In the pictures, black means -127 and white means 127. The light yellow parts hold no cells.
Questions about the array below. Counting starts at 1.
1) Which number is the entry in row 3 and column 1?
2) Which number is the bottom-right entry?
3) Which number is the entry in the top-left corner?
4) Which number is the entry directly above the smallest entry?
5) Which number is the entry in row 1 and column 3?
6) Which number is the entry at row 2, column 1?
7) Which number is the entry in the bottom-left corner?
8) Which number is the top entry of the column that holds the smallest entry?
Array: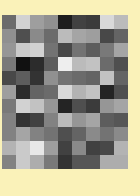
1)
22
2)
45
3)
-20
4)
74
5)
30
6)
16
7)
2
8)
82

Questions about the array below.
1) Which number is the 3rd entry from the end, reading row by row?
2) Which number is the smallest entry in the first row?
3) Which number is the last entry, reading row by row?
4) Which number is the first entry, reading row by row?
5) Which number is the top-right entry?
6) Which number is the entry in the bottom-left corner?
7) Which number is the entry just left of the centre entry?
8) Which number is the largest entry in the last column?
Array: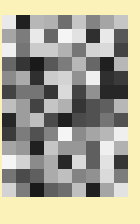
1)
-95
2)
-95
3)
98
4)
105
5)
69
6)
83
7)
69
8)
111

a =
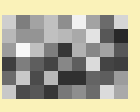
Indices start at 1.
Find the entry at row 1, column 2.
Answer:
-1
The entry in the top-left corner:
78
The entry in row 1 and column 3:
35
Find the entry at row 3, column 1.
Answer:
28
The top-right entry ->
85
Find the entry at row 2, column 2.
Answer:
20
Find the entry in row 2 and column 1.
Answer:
56
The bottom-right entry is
41
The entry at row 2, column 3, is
20
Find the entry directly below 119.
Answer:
-1
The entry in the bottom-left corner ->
72
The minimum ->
-87
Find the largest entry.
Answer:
119
